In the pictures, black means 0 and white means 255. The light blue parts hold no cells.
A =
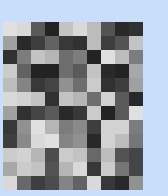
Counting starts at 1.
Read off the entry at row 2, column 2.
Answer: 41
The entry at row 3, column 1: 49
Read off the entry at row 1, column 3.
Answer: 90
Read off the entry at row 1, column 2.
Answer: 217
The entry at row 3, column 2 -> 124
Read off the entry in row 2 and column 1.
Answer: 160
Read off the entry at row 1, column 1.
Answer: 224
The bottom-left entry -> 217
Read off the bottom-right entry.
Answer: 145
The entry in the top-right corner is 49
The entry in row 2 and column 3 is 62

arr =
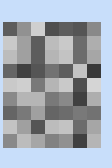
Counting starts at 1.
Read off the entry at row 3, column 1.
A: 188
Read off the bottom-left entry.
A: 137
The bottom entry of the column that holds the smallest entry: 181
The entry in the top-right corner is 137
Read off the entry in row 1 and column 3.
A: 207
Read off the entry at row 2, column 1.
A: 201
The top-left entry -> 93
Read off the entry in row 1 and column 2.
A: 145
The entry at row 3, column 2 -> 160
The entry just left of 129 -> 166
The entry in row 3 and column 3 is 93
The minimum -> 57
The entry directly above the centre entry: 114
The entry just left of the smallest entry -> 195

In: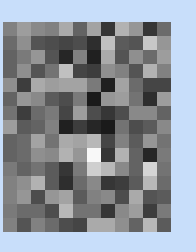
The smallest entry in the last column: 69
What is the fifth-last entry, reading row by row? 170
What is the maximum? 248
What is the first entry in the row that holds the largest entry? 99
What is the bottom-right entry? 91
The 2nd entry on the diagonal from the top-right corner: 199
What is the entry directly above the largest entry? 184
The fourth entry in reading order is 129
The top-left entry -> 129
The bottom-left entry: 129
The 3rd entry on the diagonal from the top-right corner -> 143
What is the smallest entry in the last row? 69
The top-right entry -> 107
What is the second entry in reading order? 157
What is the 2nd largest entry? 213
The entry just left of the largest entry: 150
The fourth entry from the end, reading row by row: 143
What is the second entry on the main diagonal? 143
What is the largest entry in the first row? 178
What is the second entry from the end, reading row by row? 184
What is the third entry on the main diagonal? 150
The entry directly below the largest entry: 207

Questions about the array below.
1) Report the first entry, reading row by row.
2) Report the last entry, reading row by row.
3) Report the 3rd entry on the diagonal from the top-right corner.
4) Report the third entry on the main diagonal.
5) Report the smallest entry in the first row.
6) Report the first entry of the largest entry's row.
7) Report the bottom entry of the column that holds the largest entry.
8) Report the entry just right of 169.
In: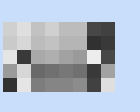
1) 208
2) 223
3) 154
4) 169
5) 65
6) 229
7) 65
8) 175
